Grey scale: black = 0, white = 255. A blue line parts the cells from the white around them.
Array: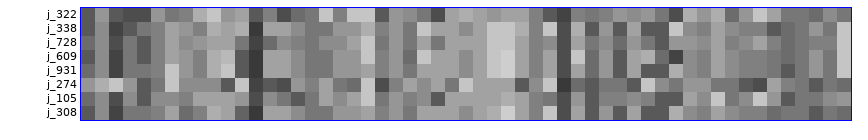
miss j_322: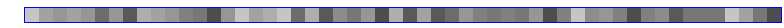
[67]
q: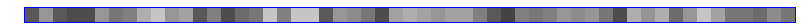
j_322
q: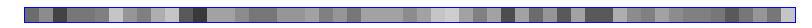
j_931
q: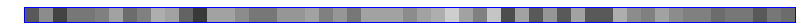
j_308
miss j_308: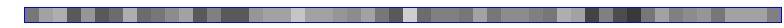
[99]
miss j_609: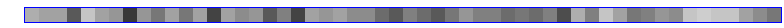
[185]

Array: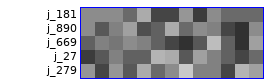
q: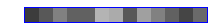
j_27
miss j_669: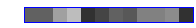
[118]
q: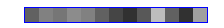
j_669
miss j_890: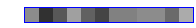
[79]

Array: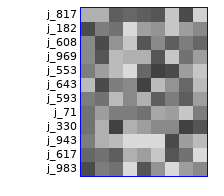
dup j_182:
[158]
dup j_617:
[114]
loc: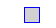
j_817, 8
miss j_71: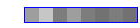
[167]
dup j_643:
[187]
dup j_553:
[158]

